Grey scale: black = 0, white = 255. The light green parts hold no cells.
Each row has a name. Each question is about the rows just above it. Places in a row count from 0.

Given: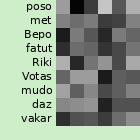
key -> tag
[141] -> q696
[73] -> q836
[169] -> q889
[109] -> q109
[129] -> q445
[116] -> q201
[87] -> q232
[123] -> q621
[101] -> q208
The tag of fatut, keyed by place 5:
q201
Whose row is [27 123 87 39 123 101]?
Bepo
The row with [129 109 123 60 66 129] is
met
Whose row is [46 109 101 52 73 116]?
fatut
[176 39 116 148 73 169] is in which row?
Riki

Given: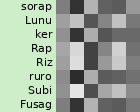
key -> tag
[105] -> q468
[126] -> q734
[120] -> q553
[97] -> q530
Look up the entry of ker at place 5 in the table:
q468
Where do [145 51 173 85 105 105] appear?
ker
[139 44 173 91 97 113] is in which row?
ruro
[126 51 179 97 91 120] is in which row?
Fusag

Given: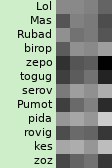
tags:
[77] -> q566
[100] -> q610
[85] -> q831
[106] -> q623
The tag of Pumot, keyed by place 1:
q623
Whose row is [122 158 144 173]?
serov

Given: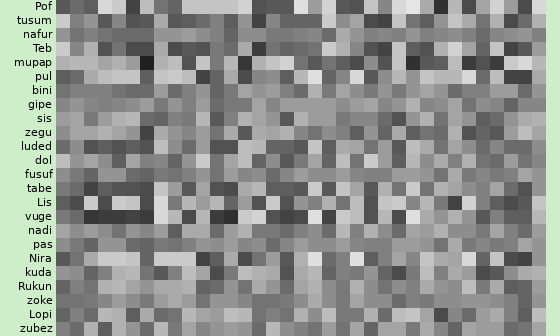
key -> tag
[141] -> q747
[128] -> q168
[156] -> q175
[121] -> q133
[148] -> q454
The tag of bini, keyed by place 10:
q454
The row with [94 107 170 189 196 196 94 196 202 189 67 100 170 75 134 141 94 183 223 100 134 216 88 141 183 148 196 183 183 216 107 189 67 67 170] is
pul
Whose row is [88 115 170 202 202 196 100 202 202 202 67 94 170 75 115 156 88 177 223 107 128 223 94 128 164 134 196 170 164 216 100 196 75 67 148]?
Nira
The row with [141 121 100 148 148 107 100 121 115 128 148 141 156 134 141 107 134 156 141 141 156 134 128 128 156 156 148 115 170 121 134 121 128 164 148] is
pas
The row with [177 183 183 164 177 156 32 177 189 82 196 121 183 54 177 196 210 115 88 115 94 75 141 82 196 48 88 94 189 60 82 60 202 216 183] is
mupap

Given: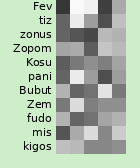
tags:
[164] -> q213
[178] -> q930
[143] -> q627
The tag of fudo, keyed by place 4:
q930
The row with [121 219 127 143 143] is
Zem
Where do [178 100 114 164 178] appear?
fudo
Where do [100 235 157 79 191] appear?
tiz

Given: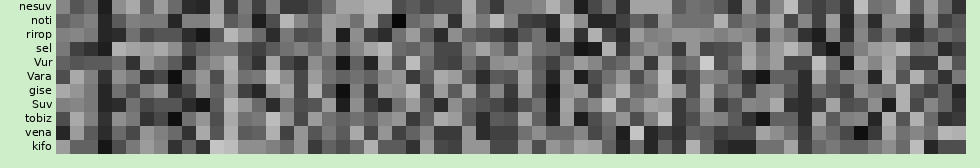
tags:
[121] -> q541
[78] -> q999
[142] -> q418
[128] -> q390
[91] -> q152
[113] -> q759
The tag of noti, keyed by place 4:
q152
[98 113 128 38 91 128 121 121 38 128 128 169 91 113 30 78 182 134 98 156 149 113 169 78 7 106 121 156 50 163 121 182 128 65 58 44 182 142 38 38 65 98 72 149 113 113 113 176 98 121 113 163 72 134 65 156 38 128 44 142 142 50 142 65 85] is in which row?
noti
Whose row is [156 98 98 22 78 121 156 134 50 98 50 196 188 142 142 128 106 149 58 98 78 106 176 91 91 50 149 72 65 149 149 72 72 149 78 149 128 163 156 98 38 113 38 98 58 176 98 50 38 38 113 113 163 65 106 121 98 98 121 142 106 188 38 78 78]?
kifo
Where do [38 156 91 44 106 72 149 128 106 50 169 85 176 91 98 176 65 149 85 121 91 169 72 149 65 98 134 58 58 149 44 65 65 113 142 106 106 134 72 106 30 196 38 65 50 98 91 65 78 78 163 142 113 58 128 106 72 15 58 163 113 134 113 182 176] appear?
vena
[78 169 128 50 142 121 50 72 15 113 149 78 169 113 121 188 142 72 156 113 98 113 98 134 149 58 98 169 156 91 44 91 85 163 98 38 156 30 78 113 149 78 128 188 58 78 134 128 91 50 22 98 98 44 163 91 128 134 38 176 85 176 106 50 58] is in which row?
tobiz

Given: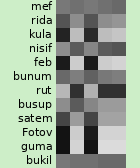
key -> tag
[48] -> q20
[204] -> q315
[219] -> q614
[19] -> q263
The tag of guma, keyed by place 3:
q614
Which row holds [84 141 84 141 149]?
rida
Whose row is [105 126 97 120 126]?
bunum
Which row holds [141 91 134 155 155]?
busup

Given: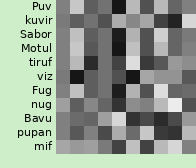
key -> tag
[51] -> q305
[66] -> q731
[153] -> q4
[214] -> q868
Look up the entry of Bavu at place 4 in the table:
q868
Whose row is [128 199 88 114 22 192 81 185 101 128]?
Motul
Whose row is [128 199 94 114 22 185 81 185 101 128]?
Puv
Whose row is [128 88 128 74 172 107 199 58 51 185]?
pupan

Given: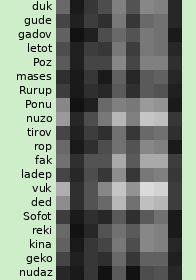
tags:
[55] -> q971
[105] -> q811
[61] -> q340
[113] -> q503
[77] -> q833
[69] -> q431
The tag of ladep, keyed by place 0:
q431
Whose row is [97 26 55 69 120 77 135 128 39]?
kina
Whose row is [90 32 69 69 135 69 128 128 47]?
Poz
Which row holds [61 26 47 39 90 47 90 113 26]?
Sofot
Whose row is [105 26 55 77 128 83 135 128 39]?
duk

